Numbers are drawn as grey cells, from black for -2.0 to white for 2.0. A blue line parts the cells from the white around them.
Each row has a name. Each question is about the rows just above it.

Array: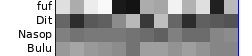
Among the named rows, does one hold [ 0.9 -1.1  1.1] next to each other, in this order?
no
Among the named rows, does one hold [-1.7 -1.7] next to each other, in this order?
no
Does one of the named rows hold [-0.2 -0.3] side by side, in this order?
yes
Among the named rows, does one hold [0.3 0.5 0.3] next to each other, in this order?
yes
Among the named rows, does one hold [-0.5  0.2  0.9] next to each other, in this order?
yes
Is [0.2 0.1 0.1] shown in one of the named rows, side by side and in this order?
no
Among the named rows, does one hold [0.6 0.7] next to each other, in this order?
no

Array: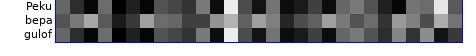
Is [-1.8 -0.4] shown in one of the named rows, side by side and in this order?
yes
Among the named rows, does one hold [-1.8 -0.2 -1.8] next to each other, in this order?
no
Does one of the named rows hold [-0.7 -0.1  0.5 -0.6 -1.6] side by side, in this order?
no

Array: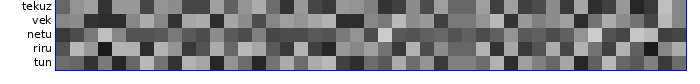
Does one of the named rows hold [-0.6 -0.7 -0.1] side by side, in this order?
yes
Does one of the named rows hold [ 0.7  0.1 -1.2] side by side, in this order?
yes
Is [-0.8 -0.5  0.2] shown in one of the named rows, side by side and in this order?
no
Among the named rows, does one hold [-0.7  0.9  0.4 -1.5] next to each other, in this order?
no
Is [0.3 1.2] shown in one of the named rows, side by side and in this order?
yes
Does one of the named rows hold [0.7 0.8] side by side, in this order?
no

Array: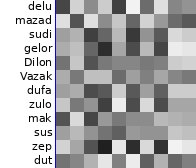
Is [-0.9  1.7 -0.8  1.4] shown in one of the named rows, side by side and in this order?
no
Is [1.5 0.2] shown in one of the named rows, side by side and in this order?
yes
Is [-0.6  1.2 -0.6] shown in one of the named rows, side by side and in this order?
yes
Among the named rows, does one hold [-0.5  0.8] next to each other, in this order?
yes
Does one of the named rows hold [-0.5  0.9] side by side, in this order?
no

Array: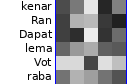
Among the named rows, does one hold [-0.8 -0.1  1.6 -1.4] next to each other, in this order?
yes
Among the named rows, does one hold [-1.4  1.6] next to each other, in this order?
no
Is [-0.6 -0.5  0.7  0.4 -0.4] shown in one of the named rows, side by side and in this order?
no
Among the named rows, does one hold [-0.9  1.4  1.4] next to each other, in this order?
no
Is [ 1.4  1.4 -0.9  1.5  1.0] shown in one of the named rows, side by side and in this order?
yes
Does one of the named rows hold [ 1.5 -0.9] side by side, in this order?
no
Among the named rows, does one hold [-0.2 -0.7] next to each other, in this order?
yes

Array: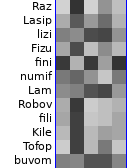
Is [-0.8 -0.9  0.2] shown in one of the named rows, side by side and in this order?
no
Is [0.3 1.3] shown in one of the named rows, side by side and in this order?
no
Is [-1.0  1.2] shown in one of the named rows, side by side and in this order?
no
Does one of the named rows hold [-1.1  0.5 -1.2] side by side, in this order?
yes
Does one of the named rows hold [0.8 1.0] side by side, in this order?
no
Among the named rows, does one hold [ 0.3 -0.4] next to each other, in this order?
no

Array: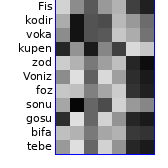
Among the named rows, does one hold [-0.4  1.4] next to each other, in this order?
no
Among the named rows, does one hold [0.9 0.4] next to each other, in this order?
yes
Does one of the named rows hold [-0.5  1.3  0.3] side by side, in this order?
no
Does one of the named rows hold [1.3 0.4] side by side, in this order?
yes

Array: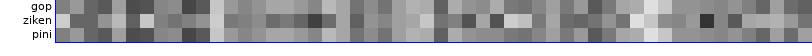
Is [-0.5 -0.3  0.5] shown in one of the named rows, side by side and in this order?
no
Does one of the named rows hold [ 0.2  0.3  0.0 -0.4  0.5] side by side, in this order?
no

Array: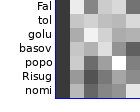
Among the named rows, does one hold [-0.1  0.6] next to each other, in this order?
yes
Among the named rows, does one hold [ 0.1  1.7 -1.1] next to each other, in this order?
no

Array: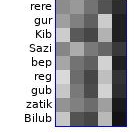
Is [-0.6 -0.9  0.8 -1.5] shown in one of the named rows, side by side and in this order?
yes
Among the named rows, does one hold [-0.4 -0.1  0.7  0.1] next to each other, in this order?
no
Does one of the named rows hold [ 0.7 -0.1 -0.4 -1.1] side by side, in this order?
yes
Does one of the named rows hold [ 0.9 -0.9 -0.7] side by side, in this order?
no

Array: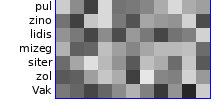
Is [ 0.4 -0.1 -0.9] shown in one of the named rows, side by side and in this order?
yes
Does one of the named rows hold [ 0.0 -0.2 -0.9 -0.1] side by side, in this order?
no
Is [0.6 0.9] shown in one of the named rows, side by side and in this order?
yes

